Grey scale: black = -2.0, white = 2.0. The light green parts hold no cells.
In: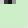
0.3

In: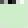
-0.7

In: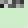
-0.9

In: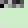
-1.1

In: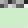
-0.8

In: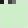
-0.2

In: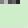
-0.4

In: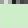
-0.7

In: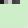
-0.8
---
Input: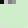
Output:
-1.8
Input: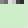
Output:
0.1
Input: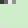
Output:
-1.1
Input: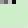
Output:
0.4
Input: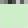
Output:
0.3
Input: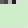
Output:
-0.5
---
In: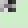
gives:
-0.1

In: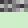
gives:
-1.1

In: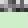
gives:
-0.4

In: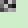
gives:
-1.1

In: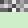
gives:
0.4

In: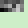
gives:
0.9
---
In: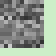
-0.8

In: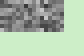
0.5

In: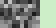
1.0

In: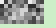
0.9

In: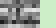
0.6

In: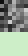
-1.0

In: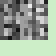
0.1
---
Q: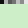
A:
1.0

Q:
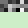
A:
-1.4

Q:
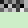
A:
-1.2

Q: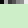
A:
0.1

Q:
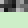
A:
0.1

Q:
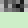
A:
0.0

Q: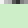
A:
-1.2

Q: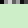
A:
0.5

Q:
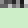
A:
0.2

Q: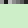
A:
-0.2
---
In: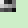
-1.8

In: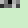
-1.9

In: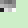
-1.5

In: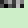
-2.0

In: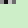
-1.7

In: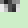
-1.5

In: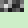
-1.7
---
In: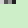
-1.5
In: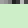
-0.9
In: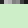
-1.6
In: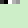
0.4
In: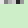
0.4
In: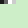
1.2
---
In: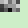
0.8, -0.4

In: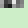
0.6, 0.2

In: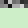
-0.1, -0.7

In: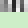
0.6, 1.2

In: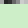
0.6, 1.0

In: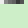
1.7, -0.7

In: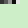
-1.2, 1.6

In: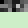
-2.0, 0.4

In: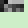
-1.2, -0.8

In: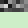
-1.2, 0.0
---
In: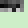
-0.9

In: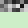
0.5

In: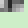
1.2

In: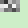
-0.2

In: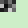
-0.6

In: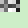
1.0

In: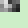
0.9

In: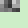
0.8

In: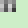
0.7

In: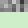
0.5
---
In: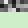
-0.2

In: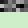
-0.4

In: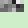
-0.7

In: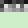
0.9

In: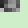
0.5

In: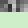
0.9

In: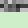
1.0

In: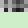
1.0

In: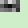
-1.2

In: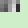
-1.3
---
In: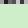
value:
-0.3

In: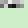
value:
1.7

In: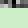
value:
0.0

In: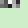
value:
1.9

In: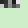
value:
0.4

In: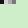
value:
0.7

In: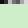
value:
1.0

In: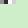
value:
1.9
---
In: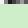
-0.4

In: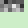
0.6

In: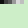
0.4

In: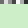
1.9

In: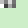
-1.0

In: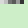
-0.6

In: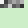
-0.6

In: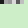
1.4
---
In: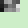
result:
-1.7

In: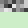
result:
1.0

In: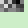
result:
0.3

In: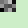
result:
-2.0

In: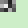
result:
-0.7

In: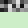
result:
-1.5

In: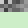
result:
0.6

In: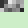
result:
1.2

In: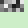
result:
0.0

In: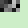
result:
-1.8
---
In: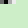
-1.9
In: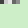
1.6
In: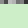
-0.2
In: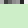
0.4
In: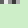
0.3
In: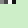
-0.9
